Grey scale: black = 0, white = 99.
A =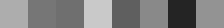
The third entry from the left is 43
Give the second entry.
46
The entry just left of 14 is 53

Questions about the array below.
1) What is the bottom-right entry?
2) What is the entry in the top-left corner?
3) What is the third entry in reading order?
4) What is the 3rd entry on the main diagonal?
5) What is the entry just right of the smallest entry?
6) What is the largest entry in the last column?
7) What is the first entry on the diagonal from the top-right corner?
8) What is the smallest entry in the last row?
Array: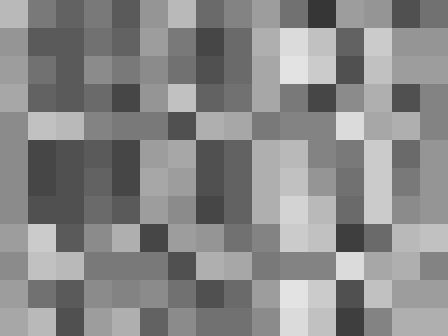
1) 68
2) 72
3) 38
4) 35
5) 61
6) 75
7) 44
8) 24

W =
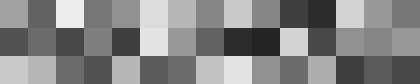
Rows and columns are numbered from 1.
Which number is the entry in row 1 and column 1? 63
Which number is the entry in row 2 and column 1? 32
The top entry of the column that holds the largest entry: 92
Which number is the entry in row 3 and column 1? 78
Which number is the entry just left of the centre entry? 59
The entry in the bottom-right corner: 28
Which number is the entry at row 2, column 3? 28
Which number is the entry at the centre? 38
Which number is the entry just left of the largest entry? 38

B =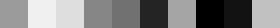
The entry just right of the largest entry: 86
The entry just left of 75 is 7
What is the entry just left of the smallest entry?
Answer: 64

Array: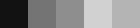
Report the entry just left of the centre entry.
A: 45
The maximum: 81
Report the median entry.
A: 55

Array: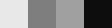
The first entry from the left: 90
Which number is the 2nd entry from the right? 62

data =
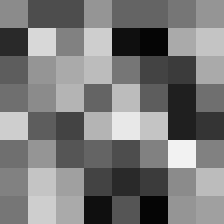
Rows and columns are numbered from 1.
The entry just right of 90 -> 76
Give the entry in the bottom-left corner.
46
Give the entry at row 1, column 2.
30
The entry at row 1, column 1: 54
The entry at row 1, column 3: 30
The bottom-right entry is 62
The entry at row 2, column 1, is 16
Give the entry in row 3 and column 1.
36
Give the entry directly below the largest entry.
54
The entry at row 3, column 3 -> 66
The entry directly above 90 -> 73
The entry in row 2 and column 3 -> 50
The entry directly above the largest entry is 12
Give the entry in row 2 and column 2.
84

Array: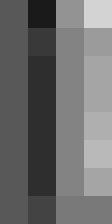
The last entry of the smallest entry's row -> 82
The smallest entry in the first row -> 10
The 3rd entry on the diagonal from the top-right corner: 18
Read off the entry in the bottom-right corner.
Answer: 47
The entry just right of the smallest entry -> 57
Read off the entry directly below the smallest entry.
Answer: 22
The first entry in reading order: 34
